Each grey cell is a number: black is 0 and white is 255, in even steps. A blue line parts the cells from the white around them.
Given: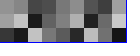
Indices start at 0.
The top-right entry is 160
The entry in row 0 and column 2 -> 70
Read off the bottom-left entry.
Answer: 55
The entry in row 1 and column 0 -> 160
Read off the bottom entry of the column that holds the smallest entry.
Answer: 20
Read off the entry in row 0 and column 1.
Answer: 134
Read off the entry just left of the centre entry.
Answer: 98
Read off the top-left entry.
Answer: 147

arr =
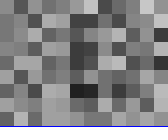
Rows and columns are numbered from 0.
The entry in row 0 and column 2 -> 146
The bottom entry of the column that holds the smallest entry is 146
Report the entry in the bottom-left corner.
99
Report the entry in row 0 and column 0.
139
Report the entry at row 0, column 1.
86
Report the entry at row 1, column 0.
119
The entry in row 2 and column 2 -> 172
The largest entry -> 199
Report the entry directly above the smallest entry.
93
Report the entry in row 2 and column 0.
119
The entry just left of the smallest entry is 166
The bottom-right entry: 146
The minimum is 32
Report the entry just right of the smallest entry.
38
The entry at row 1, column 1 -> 133
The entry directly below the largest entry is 139

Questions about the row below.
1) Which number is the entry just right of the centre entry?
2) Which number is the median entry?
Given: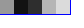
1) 181
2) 152

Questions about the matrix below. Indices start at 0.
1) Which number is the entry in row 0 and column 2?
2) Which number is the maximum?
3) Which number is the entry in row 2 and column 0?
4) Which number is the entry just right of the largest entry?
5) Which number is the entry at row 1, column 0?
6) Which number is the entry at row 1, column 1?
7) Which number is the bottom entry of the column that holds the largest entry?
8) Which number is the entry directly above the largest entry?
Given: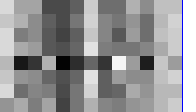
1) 164
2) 245
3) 217
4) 156
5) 198
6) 177
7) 125
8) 118

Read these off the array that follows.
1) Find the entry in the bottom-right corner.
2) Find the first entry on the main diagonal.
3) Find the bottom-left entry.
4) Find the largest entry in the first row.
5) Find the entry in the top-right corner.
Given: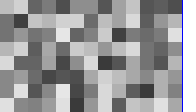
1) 168
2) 189
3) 224
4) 209
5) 78

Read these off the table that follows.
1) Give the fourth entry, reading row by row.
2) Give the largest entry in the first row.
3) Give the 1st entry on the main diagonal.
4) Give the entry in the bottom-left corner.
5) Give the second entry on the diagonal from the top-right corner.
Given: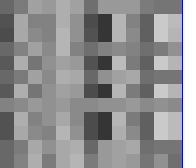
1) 153
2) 174
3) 104
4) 104
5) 202

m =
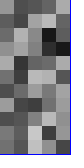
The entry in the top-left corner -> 150
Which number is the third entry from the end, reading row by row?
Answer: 192
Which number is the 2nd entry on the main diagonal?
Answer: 70
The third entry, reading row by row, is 85
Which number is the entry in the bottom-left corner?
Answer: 113
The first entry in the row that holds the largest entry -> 121
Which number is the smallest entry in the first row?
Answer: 78
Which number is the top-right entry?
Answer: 171
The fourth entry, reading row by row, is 100
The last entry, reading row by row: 70
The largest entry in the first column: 171
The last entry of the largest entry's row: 150
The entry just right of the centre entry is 178
